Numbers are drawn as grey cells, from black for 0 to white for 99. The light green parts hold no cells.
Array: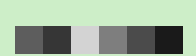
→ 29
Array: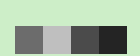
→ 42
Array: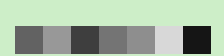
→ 38
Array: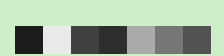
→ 25
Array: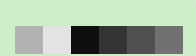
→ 31
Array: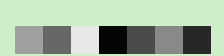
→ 29
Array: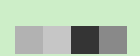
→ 69
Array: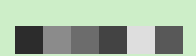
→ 34
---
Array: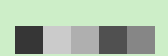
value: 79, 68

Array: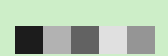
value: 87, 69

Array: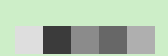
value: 86, 68

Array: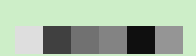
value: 86, 58

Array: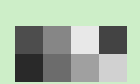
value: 90, 81

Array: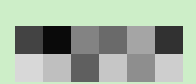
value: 84, 80

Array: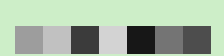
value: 82, 75

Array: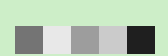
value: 90, 79
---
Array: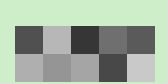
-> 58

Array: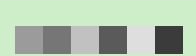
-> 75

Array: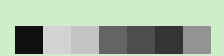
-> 39

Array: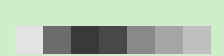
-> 28

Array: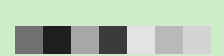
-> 23

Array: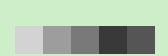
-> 61

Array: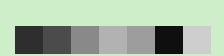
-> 69

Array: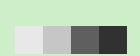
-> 90
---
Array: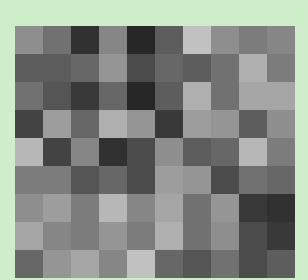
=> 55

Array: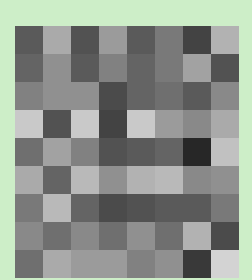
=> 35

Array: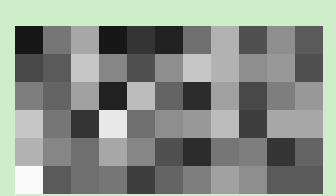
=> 9

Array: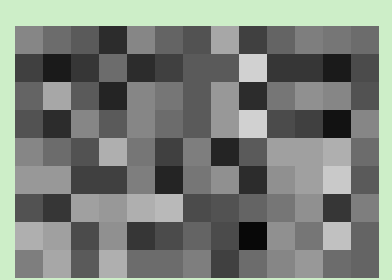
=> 52

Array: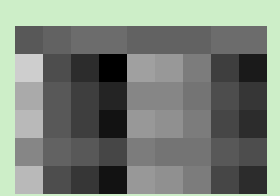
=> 34

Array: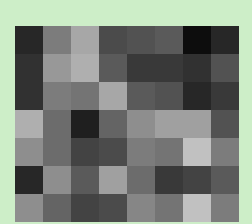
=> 15
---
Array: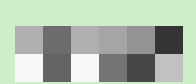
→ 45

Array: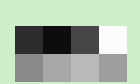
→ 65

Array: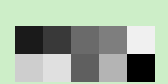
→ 37

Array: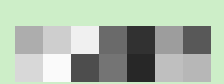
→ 15

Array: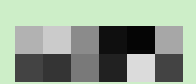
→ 13

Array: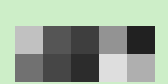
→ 17
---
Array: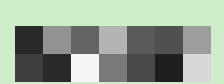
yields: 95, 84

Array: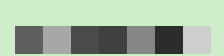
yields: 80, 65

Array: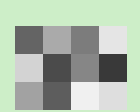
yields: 93, 89

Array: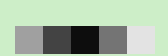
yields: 88, 62

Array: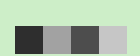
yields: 77, 63

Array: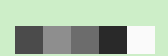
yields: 97, 55

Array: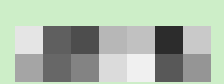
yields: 93, 89

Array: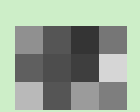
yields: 83, 72
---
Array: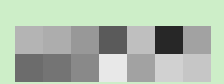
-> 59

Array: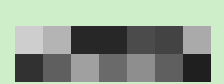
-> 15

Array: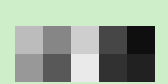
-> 80

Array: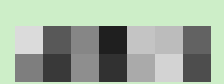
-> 52

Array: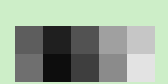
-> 32

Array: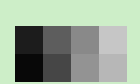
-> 53
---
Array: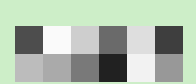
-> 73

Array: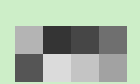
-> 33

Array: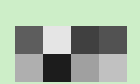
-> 68

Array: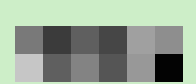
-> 77

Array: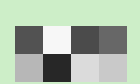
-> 71

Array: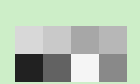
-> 13

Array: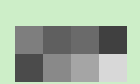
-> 29

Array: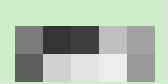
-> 36

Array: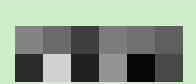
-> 17
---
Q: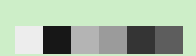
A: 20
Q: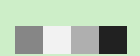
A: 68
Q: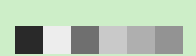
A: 68
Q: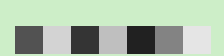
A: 51
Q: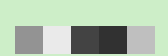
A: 19
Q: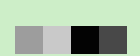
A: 1
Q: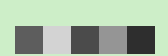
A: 58
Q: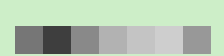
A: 80
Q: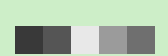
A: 60
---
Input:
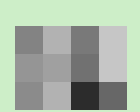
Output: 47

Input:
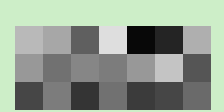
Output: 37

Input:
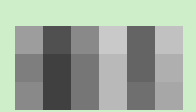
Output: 53

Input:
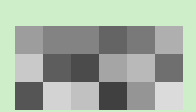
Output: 51

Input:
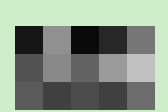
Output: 4

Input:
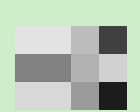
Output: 73
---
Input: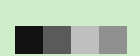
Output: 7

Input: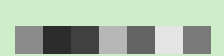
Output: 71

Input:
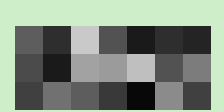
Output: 22

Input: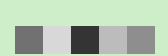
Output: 84

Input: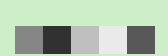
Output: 19

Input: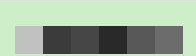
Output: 27

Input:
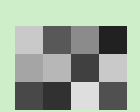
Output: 28
